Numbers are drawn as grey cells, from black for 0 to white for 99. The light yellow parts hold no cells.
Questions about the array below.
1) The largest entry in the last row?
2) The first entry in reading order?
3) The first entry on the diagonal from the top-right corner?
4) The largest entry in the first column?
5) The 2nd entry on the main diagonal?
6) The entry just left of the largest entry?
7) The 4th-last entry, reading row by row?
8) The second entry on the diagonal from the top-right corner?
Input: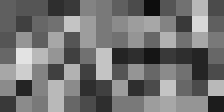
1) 72
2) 37
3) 29
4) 65
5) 25
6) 40
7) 65
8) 84

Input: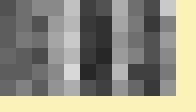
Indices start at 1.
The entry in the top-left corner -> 32
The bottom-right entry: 57
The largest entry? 84
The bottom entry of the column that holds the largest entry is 67
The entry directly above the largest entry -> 71
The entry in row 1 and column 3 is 53
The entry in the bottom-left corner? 40
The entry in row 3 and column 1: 36
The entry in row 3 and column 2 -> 47
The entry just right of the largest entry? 15
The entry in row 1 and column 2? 43
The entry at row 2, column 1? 36
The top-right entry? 78
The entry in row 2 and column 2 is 43
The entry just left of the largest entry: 53

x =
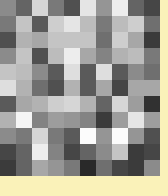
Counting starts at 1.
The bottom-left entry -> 23
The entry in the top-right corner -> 27
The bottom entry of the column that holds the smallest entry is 16
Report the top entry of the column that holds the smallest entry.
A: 89
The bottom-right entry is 54
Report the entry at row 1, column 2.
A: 39
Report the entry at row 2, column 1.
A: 47
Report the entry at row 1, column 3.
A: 83
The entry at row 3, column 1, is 31
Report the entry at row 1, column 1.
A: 54
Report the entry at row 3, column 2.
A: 69
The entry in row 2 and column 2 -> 76
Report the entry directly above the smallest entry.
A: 39

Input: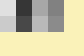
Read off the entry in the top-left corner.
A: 87
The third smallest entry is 50
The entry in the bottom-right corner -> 54

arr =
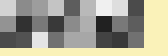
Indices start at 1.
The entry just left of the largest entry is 72
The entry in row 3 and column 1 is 29
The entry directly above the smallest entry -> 93
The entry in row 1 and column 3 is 61
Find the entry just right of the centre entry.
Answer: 68
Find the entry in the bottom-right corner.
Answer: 44
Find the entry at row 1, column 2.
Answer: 54
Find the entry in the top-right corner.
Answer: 29

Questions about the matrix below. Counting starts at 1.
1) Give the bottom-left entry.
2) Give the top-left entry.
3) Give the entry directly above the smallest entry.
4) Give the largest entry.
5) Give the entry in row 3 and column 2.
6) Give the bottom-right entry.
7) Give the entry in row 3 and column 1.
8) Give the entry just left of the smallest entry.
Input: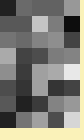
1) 13
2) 13
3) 59
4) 90
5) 41
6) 83
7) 45
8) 48

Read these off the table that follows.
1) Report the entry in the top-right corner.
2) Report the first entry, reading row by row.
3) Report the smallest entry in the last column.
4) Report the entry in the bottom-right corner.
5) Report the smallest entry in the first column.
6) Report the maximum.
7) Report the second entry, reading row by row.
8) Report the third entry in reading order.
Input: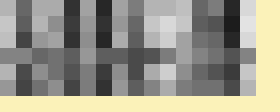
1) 84
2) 70
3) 51
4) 70
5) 51
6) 88
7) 40
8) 66

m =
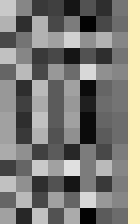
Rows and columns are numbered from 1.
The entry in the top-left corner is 78
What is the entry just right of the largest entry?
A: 48
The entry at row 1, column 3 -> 22
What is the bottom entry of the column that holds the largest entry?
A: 66
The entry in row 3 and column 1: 28
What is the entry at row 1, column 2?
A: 52
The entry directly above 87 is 15
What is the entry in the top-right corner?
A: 45
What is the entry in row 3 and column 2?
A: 45
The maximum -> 87
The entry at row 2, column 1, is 69
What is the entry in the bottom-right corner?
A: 42
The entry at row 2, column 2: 18
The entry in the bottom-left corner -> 62
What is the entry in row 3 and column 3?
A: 69

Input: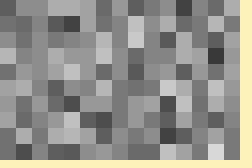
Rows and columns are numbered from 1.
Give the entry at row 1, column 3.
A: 55
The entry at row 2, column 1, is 44
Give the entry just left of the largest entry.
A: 47
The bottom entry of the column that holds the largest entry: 84
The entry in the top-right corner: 67
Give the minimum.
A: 22
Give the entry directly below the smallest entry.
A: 44
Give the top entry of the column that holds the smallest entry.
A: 41
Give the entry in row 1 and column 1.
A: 37
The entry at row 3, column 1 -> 55
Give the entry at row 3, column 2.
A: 44
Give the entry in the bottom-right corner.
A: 47
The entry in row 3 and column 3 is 55
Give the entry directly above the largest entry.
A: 63
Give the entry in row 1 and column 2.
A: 55
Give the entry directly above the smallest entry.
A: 37
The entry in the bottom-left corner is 44
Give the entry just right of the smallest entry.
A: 59
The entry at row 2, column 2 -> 41

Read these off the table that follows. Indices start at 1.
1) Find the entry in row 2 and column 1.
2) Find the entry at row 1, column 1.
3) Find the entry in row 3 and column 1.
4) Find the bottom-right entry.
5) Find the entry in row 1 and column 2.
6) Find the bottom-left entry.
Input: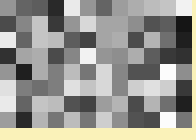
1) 29
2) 58
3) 91
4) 46
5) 39
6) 61
